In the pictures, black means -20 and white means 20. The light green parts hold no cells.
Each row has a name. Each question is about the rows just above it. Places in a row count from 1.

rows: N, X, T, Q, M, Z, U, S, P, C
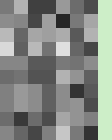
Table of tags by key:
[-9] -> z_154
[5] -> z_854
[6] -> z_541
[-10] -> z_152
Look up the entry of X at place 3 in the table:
z_154
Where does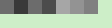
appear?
P
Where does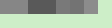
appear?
M
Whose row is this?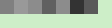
U

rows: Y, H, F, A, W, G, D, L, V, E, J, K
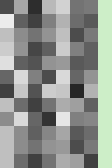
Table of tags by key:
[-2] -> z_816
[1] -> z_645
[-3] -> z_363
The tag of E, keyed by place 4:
z_645
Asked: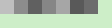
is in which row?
E

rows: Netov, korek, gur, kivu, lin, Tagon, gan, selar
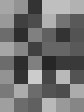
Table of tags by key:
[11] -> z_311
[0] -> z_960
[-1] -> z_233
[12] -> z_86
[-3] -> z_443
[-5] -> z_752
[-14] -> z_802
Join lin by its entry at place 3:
z_960
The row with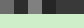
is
lin
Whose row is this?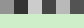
Tagon

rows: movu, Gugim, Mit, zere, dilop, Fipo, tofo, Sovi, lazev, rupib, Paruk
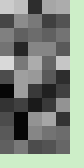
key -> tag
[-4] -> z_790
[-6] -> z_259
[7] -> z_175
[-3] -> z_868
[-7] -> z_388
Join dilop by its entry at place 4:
z_790
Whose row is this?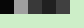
tofo
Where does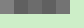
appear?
Mit
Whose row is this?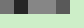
zere
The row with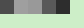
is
Fipo

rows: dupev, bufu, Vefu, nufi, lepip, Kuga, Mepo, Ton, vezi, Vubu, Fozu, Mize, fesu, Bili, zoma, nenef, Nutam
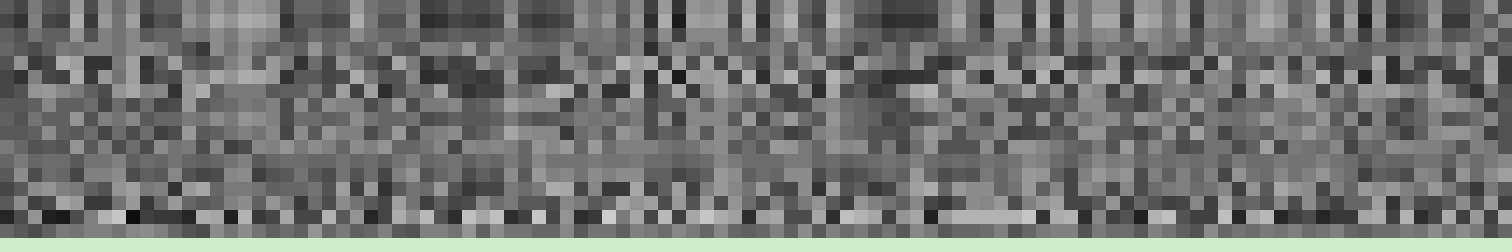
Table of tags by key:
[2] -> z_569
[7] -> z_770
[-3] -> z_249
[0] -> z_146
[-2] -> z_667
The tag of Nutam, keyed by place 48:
z_249
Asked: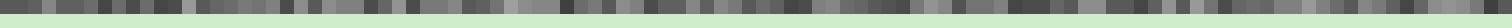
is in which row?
Ton
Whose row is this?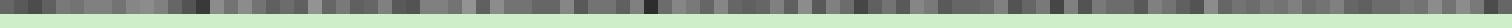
nufi

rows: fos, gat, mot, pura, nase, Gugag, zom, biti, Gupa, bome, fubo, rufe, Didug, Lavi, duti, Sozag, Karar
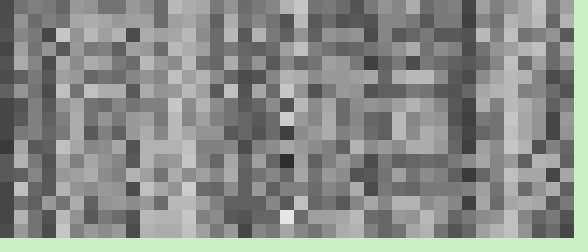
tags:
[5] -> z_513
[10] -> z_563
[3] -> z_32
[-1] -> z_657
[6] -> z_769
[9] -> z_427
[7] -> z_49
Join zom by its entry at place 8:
z_49
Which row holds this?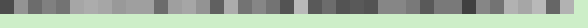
gat
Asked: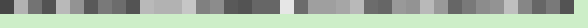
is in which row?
Sozag
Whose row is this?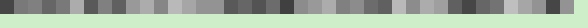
bome

